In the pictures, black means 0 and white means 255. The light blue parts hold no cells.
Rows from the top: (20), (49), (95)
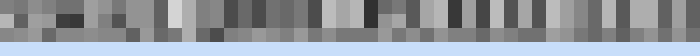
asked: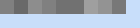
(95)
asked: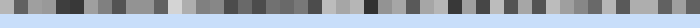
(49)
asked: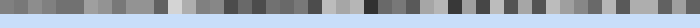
(20)

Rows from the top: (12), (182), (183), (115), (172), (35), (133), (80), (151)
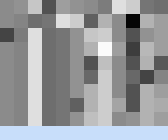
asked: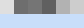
(80)
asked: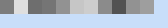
(183)
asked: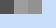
(12)
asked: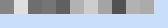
(80)
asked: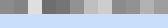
(151)

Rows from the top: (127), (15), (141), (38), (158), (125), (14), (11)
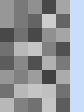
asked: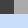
(125)
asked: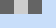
(15)
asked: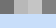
(38)
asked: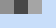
(127)

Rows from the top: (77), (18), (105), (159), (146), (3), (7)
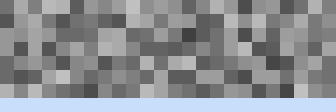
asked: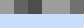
(3)
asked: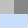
(3)
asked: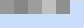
(77)
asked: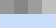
(77)
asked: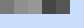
(146)
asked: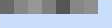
(146)
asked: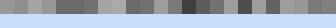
(105)

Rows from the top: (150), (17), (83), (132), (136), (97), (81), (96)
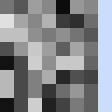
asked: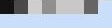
(136)
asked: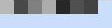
(97)

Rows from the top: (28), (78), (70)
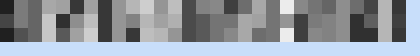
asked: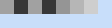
(28)
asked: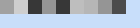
(70)
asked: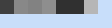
(70)
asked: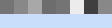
(70)
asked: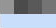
(70)
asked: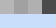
(78)

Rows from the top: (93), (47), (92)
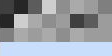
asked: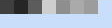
(93)
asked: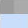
(92)
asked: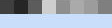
(93)
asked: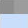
(47)
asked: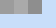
(92)
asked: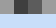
(47)
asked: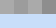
(92)

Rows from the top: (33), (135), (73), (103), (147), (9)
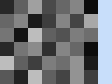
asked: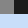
(135)
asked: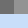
(147)
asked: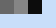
(33)
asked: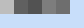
(73)

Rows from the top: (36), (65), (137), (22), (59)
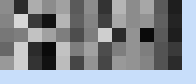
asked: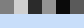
(137)
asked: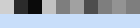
(22)
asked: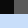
(137)

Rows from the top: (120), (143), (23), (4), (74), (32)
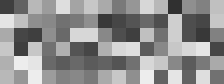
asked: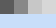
(4)
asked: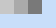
(120)
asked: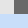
(74)
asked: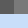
(74)
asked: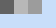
(120)
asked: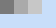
(32)

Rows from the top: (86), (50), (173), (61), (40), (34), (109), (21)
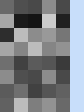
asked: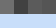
(40)
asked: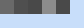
(86)
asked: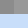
(173)
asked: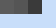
(40)
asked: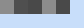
(34)
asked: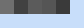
(40)

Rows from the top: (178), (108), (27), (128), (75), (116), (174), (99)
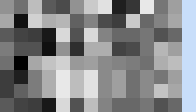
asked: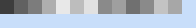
(174)
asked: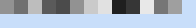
(178)
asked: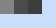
(108)
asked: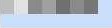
(116)

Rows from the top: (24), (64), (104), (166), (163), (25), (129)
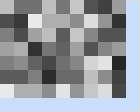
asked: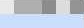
(64)
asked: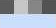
(104)

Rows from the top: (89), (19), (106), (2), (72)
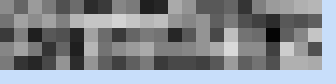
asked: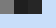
(89)
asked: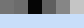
(106)
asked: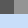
(106)

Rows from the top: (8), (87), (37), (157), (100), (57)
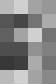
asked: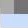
(100)
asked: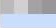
(8)
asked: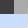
(100)

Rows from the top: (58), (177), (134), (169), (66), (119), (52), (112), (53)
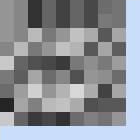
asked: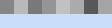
(134)
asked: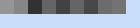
(58)
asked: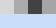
(52)

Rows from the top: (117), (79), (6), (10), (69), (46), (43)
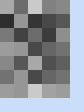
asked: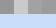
(43)
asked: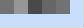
(46)
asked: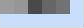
(10)
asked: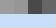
(10)
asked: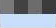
(6)

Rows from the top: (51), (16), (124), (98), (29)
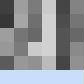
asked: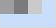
(51)
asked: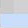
(98)
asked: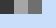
(16)
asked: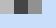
(29)
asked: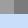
(51)
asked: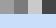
(51)
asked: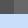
(124)

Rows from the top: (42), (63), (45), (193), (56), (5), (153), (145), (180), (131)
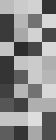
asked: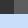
(5)
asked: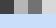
(153)
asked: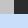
(193)
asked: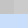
(56)
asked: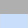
(145)
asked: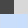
(193)
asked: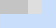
(180)

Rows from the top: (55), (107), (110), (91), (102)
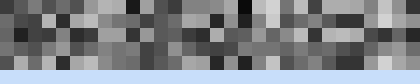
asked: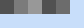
(91)
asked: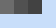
(91)
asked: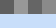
(110)
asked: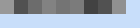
(91)
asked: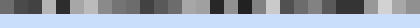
(107)
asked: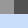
(91)

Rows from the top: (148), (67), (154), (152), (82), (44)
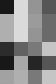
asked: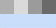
(67)
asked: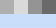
(154)
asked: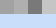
(44)
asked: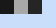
(82)

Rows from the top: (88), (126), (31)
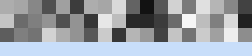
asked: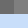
(126)
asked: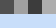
(88)

